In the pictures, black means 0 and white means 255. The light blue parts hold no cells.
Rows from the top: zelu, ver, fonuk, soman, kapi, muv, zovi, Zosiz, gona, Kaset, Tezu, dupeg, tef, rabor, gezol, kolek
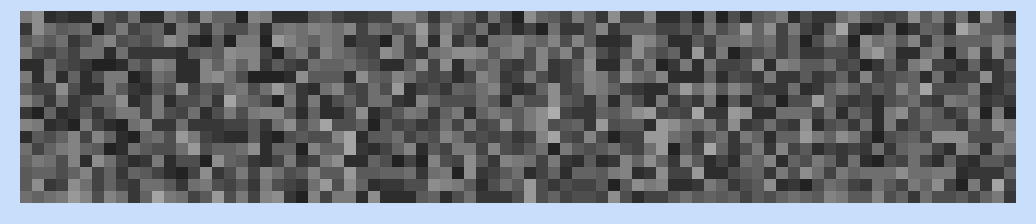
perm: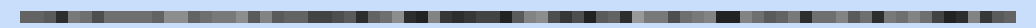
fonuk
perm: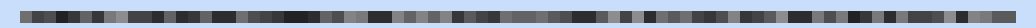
kapi
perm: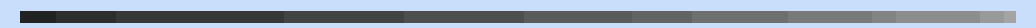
Kaset
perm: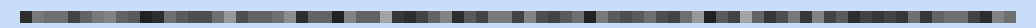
dupeg
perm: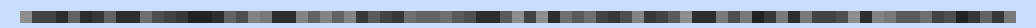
kapi
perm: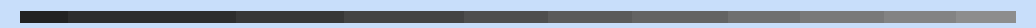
kapi

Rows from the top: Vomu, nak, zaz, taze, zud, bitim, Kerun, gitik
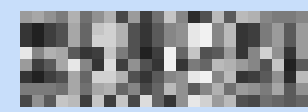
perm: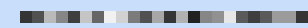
nak
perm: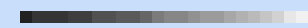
nak

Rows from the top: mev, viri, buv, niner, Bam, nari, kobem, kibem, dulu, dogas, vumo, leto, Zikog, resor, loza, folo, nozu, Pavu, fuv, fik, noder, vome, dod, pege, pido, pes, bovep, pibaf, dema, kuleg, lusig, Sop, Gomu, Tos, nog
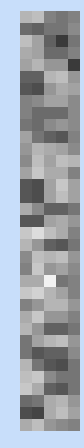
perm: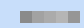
leto
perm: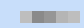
noder

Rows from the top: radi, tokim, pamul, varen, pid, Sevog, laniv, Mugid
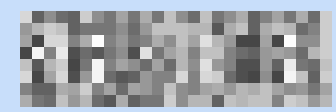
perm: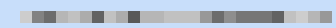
tokim
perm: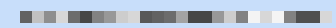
Sevog
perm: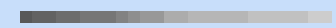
Mugid
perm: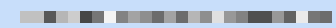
pid

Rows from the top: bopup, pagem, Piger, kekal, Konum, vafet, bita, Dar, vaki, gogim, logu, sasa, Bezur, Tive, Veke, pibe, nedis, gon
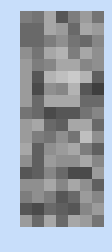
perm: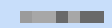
Dar
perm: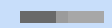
Dar
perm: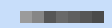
nedis
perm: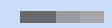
pagem
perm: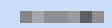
Bezur

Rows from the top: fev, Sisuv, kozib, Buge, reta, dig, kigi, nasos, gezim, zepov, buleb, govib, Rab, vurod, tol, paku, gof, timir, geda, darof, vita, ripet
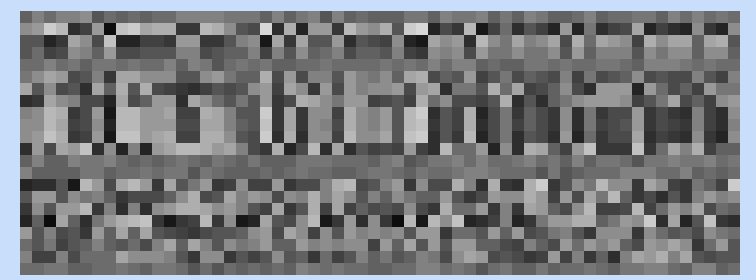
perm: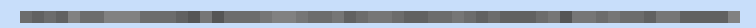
vurod
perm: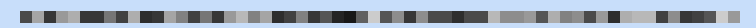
gezim
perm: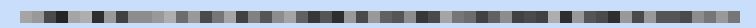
kigi

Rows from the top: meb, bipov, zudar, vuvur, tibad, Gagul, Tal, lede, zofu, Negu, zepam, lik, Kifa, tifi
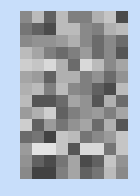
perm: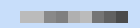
bipov
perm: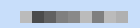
Tal
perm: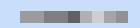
zofu

